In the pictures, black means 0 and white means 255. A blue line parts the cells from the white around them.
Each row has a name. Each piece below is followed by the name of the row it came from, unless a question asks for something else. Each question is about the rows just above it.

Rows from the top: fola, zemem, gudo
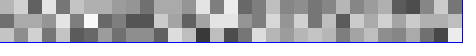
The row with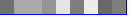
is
fola
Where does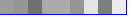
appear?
fola

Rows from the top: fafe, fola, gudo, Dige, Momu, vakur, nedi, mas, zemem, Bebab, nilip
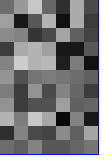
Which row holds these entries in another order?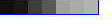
fola
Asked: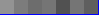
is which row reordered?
vakur
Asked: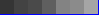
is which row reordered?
gudo
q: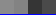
gudo

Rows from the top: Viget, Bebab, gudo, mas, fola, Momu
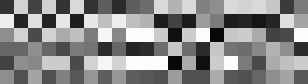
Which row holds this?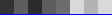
Viget
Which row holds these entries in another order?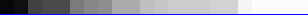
gudo
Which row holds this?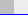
Bebab
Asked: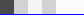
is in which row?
fola
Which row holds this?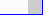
gudo
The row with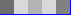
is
Viget

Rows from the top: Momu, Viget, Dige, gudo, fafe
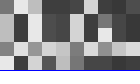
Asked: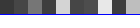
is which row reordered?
Viget
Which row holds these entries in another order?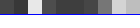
Viget

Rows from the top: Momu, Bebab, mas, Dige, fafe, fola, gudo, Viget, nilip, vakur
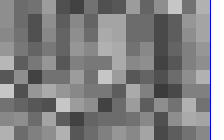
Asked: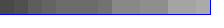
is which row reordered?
mas
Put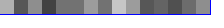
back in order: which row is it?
fola
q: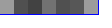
Momu
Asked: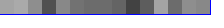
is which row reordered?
nilip
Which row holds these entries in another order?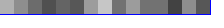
fola
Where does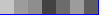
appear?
Viget
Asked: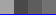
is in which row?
vakur

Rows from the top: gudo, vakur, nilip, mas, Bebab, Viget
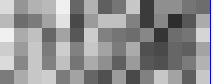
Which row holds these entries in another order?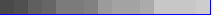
Viget
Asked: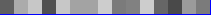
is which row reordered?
mas
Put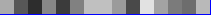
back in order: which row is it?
vakur

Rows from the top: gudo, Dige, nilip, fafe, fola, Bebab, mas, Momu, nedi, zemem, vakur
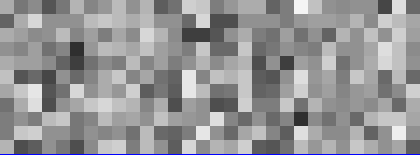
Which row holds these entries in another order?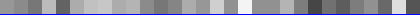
gudo
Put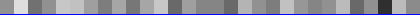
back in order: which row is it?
fafe
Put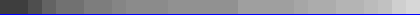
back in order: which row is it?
fola

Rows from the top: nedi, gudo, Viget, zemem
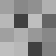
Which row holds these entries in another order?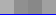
nedi
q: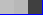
zemem
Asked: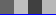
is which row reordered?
gudo
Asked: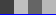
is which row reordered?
gudo
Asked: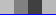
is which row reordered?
zemem

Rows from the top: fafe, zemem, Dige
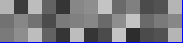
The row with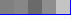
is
zemem
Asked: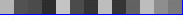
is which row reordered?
Dige
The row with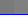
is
zemem
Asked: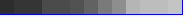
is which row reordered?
Dige

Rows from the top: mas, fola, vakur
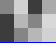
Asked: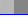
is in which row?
fola
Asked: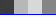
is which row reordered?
fola
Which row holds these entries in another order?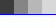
fola
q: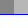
vakur
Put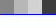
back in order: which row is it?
vakur
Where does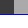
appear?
mas
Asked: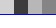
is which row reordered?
vakur

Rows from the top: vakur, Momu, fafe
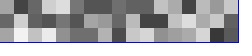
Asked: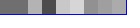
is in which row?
fafe
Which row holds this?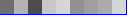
fafe
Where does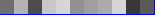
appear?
fafe
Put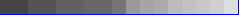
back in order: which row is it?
Momu

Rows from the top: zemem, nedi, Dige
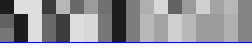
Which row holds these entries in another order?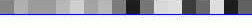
nedi
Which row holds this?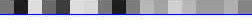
Dige
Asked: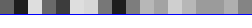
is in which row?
nedi

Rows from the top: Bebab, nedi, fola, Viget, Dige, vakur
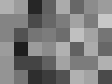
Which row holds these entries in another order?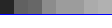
Bebab
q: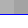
vakur
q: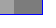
Dige

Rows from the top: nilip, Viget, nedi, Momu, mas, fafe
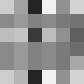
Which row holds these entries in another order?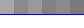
mas
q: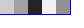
nilip
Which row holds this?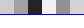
nilip
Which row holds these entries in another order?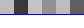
nedi
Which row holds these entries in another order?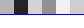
fafe
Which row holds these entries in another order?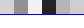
fafe
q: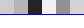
fafe

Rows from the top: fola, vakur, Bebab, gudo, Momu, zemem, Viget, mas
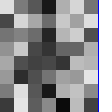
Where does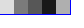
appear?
fola
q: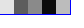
mas

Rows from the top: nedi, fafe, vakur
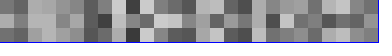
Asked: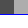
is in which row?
nedi
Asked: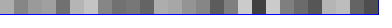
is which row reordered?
nedi

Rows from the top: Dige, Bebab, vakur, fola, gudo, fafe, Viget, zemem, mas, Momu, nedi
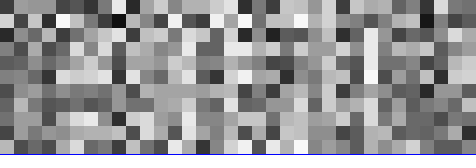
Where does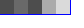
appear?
nedi
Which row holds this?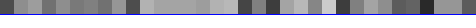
Viget
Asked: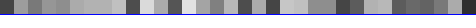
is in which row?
Momu

